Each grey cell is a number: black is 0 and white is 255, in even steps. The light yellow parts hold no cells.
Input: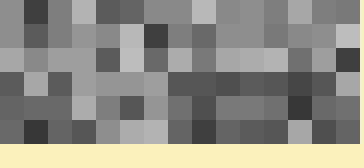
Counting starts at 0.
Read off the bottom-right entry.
100
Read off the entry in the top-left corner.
141
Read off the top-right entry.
120
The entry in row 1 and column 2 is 127
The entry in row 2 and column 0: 165
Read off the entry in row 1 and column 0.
141
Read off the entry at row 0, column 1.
63
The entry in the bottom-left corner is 106
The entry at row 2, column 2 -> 157
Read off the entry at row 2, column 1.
135
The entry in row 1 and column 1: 92
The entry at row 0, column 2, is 127

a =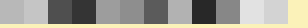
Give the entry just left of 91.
142
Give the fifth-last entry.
178
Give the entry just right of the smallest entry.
135
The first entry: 184

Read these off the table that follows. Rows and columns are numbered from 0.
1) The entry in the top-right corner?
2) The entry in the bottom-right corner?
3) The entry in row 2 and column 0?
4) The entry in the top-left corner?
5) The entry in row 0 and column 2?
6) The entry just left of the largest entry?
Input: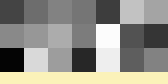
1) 164
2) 130
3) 4
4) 68
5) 130
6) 123

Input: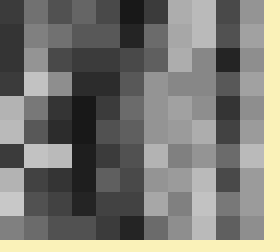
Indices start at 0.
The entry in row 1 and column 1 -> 128
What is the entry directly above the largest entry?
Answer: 179
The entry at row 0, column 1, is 113
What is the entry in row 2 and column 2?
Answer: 73
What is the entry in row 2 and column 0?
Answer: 52
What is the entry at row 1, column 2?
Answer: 113
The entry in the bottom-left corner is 128
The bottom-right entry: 142
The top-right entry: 148
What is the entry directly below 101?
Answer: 88
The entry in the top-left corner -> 59
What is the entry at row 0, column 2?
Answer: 81
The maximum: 200
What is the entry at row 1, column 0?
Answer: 52
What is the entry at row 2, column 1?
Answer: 148
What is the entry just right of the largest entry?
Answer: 81

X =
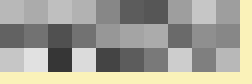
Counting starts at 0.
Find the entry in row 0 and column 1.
171
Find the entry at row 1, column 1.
114
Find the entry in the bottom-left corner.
198
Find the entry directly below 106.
205
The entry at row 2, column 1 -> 225
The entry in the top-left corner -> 184
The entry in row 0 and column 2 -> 191
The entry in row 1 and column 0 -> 98
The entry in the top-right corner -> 158
